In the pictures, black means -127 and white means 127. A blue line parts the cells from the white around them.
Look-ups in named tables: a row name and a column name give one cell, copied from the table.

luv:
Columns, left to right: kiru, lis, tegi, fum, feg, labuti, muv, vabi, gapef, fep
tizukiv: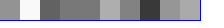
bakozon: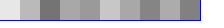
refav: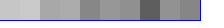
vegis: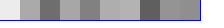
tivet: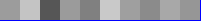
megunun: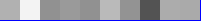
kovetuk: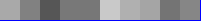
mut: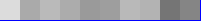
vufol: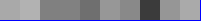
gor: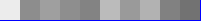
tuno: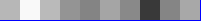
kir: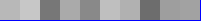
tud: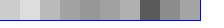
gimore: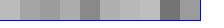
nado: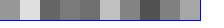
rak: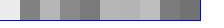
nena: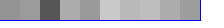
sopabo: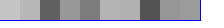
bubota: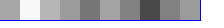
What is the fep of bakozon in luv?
1
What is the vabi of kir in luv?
-18
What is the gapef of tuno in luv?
5
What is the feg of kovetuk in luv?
-8
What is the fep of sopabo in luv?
27
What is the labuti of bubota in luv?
35
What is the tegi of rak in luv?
53
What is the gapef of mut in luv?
-10

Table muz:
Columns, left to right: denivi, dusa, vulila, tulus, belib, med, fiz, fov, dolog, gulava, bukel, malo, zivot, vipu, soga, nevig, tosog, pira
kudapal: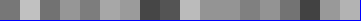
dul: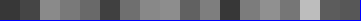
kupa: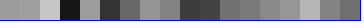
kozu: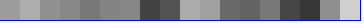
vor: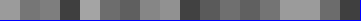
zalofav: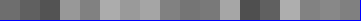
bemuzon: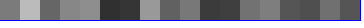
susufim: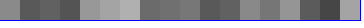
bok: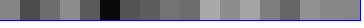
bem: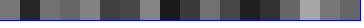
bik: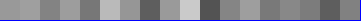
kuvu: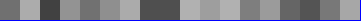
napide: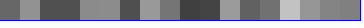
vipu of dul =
16
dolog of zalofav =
1
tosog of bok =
7
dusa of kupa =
31
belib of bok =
-37
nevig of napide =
22
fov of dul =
8
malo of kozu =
-21
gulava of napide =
-63
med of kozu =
4
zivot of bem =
-96
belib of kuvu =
-14
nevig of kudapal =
-61
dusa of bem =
-89
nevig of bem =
38
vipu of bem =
-78
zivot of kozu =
-28

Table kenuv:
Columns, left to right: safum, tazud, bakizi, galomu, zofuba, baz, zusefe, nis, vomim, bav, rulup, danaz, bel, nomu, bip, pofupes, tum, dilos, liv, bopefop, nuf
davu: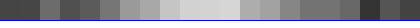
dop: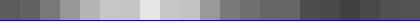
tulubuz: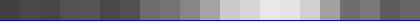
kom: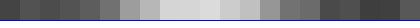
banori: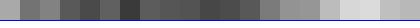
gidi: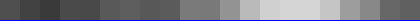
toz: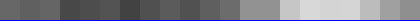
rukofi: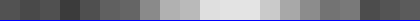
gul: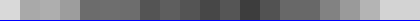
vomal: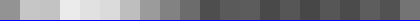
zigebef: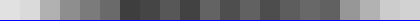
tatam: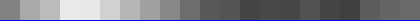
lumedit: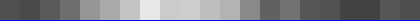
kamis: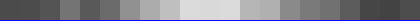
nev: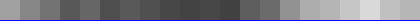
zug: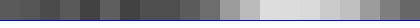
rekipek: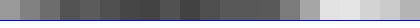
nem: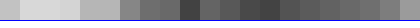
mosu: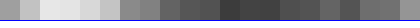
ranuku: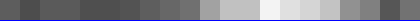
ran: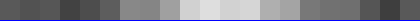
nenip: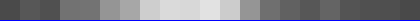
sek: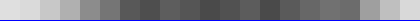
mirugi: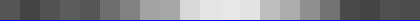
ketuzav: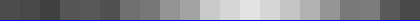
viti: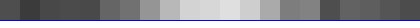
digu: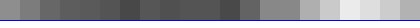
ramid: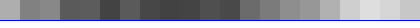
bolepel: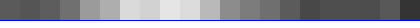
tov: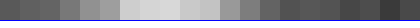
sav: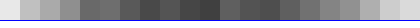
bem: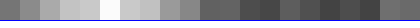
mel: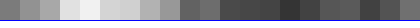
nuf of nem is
27
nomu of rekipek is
-38
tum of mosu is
-27
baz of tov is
30
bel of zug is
58
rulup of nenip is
98
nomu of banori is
-4
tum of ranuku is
67
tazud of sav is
64
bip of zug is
92
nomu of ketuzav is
86

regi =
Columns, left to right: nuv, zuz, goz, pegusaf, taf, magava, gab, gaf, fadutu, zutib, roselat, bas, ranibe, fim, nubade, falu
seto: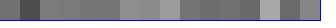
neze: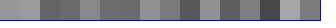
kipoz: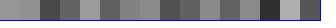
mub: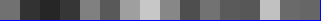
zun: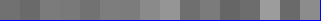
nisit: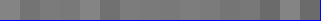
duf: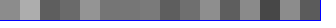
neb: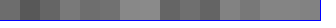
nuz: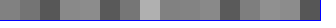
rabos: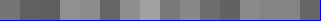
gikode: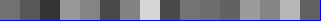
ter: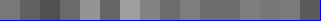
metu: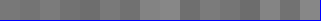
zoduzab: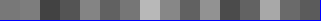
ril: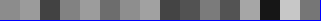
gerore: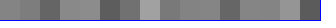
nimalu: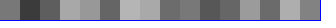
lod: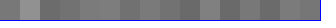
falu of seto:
7
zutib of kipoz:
-30
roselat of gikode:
-18
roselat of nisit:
-4
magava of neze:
-18
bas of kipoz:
-29

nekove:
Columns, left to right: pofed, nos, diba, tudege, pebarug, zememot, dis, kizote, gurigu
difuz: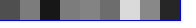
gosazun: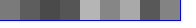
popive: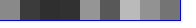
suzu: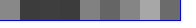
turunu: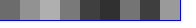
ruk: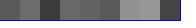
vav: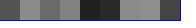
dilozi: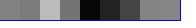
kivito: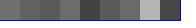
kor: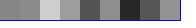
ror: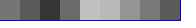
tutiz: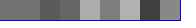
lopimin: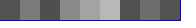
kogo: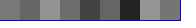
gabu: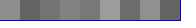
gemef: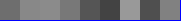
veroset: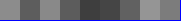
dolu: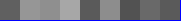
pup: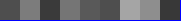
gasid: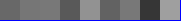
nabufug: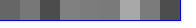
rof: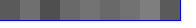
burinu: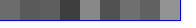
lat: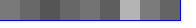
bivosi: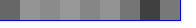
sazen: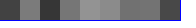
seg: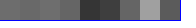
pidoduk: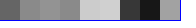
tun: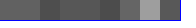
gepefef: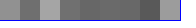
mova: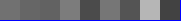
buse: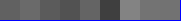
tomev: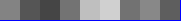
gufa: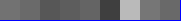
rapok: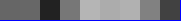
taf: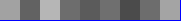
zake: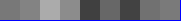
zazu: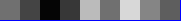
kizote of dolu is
-22
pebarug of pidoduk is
76
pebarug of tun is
-41
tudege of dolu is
39
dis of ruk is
18
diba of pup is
-69
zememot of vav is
-86
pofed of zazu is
-15

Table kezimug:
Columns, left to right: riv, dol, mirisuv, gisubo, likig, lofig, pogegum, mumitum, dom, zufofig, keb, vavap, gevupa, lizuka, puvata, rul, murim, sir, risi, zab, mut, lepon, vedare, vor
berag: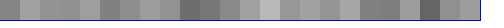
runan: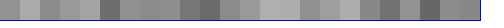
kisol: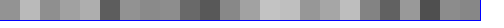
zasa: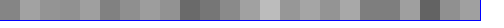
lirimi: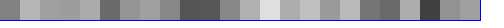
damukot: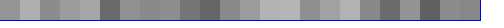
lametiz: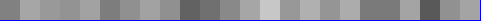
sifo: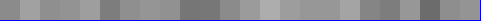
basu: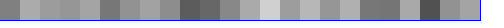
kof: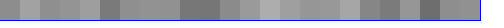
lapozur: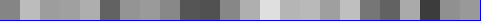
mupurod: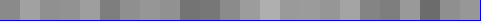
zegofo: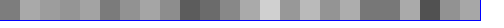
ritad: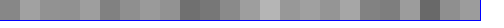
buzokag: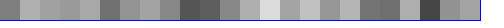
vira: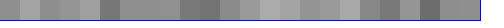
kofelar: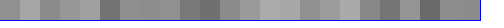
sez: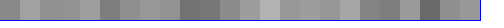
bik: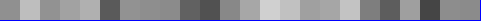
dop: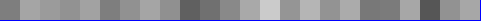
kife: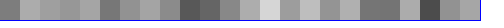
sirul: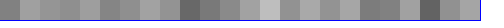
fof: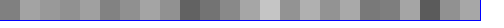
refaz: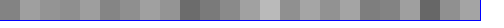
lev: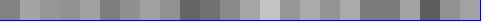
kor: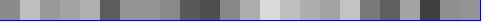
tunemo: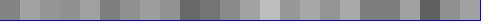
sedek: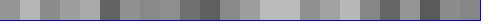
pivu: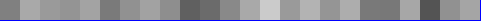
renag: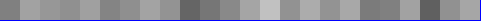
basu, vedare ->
18
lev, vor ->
34
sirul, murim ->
19
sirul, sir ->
38
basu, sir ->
48
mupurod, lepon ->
-19
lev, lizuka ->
67
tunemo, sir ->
41
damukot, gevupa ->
28
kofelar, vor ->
12
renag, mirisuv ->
23

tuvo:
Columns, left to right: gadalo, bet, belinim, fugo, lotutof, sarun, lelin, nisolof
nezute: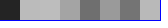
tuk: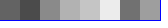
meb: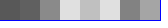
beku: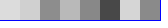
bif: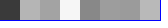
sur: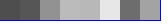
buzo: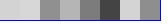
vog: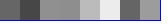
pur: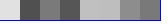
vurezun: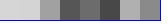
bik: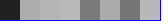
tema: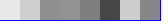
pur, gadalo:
97
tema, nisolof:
7
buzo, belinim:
16
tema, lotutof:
-1
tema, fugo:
19
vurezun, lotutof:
-19
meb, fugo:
96
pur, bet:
-47
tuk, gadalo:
-28
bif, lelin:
27
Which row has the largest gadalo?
tema

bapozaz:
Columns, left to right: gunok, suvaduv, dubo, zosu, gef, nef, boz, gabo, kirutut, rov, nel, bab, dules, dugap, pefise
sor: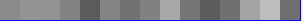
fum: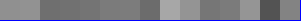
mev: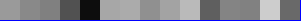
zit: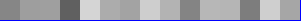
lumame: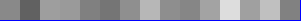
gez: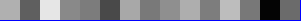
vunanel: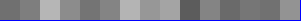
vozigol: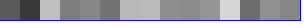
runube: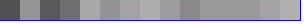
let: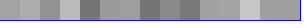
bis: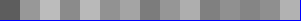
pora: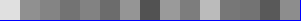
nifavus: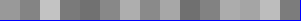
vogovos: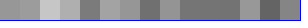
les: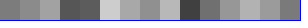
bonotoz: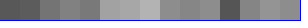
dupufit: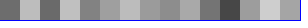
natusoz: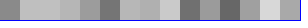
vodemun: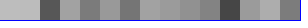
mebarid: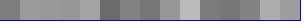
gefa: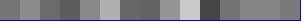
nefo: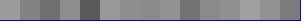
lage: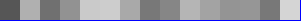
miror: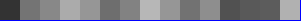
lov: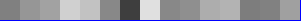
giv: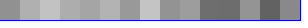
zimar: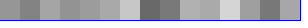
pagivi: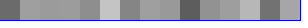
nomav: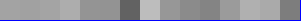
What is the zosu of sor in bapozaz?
2
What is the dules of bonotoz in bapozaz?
5
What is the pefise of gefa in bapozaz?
-5
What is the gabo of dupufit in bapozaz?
27
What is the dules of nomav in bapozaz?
48
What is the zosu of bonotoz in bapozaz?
1
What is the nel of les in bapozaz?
-15
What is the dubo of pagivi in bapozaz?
27
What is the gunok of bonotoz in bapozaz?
-39
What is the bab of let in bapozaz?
36
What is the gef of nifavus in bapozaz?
-14
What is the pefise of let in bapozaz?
31
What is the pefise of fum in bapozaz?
3
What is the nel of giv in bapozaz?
-17
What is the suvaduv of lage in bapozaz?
48
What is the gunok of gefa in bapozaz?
-10
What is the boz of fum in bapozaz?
-3

